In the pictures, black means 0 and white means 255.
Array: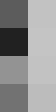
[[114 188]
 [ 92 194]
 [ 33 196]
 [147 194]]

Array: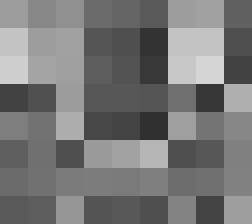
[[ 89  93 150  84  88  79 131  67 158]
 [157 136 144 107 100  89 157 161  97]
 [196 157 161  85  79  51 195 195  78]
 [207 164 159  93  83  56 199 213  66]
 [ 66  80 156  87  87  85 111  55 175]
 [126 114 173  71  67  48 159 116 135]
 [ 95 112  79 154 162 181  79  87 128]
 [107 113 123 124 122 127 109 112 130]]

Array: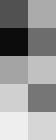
[[238 214]
 [ 81 171]
 [ 12 109]
 [164 193]
 [208 118]]

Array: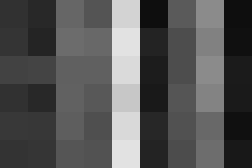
[[ 51  53  85  82 226  35  76 109  24]
 [ 49  40 102  84 211  14  90 139  14]
 [ 52  36 108 104 226  35  77 129  16]
 [ 66  68  96  96 218  28  77 139  27]
 [ 49  40  97  88 199  25  85 131  26]
 [ 56  55  94  79 217  39  81 104  16]]

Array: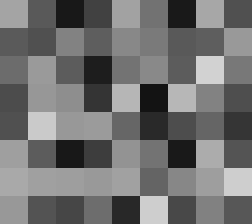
[[152  83  70 109  40 206  72 129  87]
 [164  89  24  65 162 114  25 167  80]
 [ 90  80 130  94 136 122  89  94 153]
 [108 154  92  29 115 137  92 210 120]
 [ 76 151 142  52 182  19 183 130  78]
 [ 80 202 152 155 102  41  77 101  53]
 [159  92  24  61 147 115  25 172  84]
 [169 160 158 153 161 100 135 158 206]]

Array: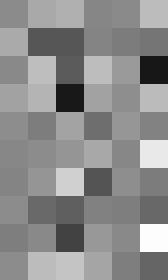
[[140 188 196 165 126 101]
 [139 169 176 134 138 188]
 [170  86  86 132 124 117]
 [137 190  91 189 154  23]
 [162 180  24 162 142 187]
 [141 125 163 110 150 130]
 [135 140 149 168 135 233]
 [132 149 208  84 142 124]
 [140 105  95 129 126 104]
 [126 137  66 152 137 253]]

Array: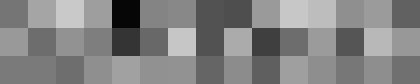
[[122 122 110 143 161 145 146 101 140  95 159 142 119 142 112]
 [117 165 201 158   6 132 136  82  78 154 199 189 143 155  97]
 [153 109 146 126  52 104 198  82 171  63 109 155  85 184 152]]
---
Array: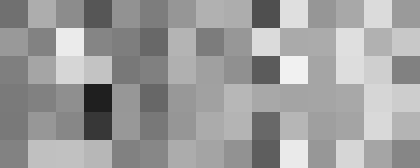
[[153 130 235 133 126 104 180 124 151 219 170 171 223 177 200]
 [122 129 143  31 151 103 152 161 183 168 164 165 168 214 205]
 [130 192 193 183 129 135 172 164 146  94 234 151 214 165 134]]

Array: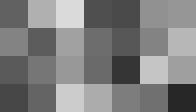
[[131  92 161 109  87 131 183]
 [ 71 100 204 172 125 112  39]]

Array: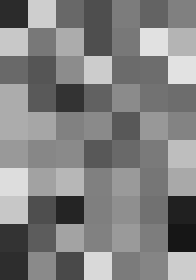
[[200 120 172  78 120 225 180]
 [172  89  51  97 139 114 109]
 [153 135 138  88 105 122 190]
 [199  78  36 127 143 113  32]
 [ 45 138  73 217 123 133 205]]

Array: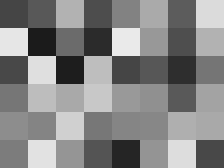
[[230  27 107  43 234 152  78 178]
 [118 189 169 200 153 144  89 163]
 [124 226 149  84  37 148 221  72]]

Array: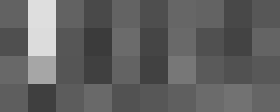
[[ 79 220  86  59 107  69 105  80  67 100]
 [ 94  63  92 105  82  87  95 107 114 101]]

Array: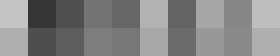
[[175  78  93 125 119 168 107 152 137 175]]
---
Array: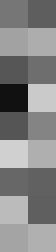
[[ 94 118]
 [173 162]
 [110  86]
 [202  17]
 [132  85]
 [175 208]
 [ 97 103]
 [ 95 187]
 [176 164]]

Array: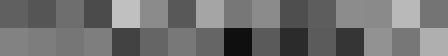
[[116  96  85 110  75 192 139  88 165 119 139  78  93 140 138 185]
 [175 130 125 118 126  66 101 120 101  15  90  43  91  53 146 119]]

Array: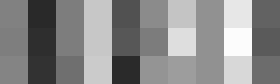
[[ 98 129  41 125 199  81 139 196 145 231]
 [ 90 126  46 125 199  87 124 222 145 252]
 [108 132  50 111 203  42 148 157 145 216]]

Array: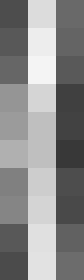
[[105  77 220]
 [100  88 237]
 [ 89 102 244]
 [ 64 149 213]
 [ 66 155 191]
 [ 56 176 191]
 [ 77 128 205]
 [ 73 133 212]
 [ 97  88 224]
 [108  75 226]]

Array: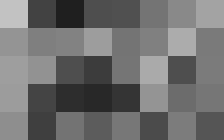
[[163 194  66  31  78  80 116 137]
 [122 148 127 130 157 116 128 172]
 [123 158 146  78  60 117 170  78]
 [118 156  68  45  40  52 148 108]
 [ 85 142  63 115  92 119  75 124]]

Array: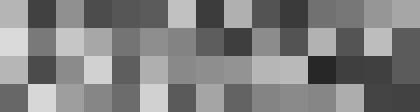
[[166 181  65 144  76  86  91 193  60 176  83  58 113 119 150]
 [ 91 218 121 198 167 116 142 131  93  62 140  83 178  84 189]
 [ 91 182  75 139 209  94 175 137 142 147 182 185  39  63  64]
 [ 66 103 215 158 134 108 209  90 165  99 132 138 134 173  68]]

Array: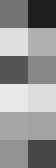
[[ 30 114]
 [176 223]
 [135  84]
 [220 232]
 [162 166]
 [ 69 146]]
